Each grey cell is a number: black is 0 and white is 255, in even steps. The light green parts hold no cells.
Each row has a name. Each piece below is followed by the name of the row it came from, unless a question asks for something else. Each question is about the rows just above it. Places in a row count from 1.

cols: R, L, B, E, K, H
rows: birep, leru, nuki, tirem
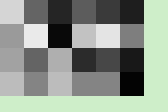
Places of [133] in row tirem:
2 4 5
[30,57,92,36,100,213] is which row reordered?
birep
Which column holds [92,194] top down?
E
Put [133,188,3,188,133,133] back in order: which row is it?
tirem

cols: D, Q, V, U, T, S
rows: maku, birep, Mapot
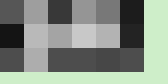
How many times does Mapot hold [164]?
0
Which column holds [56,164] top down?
V
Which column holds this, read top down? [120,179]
T
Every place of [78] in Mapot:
1 3 4 6

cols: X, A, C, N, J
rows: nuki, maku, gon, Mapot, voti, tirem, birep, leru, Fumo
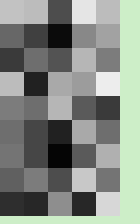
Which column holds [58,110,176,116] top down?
J
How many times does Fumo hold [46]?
1
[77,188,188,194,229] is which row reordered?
nuki
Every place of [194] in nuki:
1
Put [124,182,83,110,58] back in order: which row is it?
gon
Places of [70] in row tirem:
2

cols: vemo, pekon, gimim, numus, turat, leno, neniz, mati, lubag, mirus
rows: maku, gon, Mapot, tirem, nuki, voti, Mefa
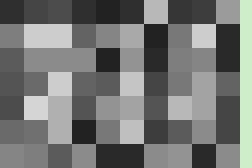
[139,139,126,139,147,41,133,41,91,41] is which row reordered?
Mefa
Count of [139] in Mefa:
3
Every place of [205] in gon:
2 3 9
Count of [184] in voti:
0
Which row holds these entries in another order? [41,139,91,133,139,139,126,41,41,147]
Mefa
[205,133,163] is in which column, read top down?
lubag
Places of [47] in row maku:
1 4 6

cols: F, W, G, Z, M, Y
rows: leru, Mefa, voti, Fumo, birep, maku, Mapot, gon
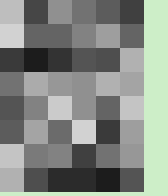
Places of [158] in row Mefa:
5
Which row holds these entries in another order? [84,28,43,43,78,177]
gon
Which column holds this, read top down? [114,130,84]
Z
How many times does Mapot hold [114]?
1
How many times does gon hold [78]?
1
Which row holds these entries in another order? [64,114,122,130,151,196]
Mapot

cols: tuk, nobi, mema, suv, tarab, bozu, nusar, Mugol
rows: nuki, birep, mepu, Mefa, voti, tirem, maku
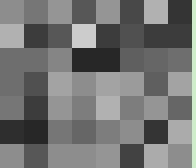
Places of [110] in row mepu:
1 2 8
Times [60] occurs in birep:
4
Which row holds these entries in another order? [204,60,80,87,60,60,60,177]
birep
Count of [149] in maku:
1
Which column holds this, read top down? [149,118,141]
mema
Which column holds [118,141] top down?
mema

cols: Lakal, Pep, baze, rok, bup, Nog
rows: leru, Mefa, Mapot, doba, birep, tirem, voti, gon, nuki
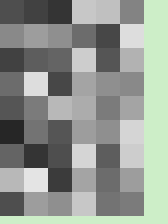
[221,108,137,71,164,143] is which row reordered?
doba
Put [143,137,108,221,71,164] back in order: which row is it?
doba
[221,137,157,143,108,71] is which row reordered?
Mefa

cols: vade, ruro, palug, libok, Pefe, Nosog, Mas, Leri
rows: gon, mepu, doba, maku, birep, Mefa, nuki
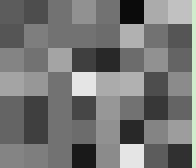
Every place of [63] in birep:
2
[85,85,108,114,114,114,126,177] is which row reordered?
mepu
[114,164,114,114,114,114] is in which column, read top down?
palug
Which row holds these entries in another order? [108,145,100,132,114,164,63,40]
doba
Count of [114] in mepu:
3
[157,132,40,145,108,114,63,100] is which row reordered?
Mefa

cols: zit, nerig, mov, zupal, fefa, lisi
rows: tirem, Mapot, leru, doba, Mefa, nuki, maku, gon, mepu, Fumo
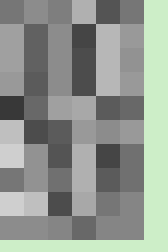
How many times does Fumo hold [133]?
3
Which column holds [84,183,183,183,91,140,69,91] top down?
fefa
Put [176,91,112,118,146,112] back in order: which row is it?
gon
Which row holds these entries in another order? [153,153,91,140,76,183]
doba

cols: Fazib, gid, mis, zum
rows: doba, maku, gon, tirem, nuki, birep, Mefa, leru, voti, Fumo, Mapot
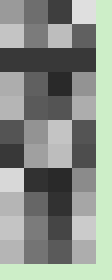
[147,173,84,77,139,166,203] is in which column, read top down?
zum
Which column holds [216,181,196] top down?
Fazib
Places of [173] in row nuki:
4
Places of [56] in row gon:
1 2 3 4

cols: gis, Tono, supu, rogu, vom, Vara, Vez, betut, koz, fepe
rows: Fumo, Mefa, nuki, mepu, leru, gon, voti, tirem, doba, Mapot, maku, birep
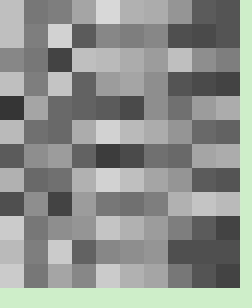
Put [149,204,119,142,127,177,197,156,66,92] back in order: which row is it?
Mapot
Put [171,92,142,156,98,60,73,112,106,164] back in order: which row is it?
voti

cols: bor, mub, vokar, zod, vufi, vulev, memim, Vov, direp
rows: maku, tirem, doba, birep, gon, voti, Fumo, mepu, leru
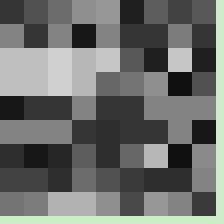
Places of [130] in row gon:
4 7 8 9
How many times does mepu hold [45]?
3
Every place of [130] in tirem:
1 3 5
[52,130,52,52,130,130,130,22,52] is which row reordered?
gon
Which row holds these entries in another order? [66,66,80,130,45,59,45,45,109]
mepu

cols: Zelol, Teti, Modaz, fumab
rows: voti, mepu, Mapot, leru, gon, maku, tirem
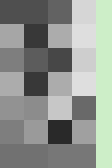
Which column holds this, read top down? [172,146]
Zelol
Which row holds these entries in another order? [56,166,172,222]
mepu
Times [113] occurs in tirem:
2
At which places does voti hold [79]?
1 2
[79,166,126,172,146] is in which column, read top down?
Zelol

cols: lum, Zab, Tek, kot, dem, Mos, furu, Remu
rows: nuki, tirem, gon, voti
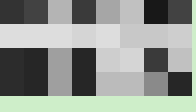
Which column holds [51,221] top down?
lum
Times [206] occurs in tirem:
1
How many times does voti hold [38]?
3
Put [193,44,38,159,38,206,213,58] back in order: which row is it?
gon
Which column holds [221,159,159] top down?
Tek
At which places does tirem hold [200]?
6 7

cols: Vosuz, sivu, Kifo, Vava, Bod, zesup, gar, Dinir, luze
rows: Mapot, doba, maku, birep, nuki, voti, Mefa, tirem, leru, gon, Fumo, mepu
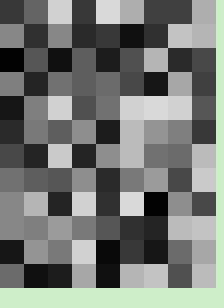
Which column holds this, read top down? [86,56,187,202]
luze
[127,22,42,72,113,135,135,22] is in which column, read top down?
Vosuz

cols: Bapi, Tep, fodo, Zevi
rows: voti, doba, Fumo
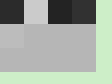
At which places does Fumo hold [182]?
1 2 3 4
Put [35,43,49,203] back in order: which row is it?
voti
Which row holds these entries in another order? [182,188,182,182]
doba
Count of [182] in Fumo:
4
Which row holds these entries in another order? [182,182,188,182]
doba

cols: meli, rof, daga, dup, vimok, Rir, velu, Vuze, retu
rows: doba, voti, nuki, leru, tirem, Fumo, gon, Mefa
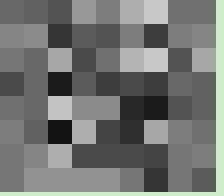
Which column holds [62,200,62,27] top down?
velu
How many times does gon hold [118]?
2
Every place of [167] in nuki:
3 9
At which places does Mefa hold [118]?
1 6 8
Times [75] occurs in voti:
0

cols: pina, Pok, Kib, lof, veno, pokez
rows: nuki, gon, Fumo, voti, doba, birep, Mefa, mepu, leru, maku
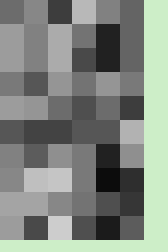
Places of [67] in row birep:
2 3
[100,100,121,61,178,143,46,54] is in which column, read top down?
pokez
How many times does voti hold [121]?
2
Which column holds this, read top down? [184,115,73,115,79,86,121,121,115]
lof

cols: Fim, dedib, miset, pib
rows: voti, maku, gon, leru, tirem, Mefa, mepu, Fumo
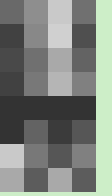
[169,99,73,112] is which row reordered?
gon
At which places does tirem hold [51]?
1 2 3 4
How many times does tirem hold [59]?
0
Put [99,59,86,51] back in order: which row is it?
Mefa
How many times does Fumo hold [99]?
0

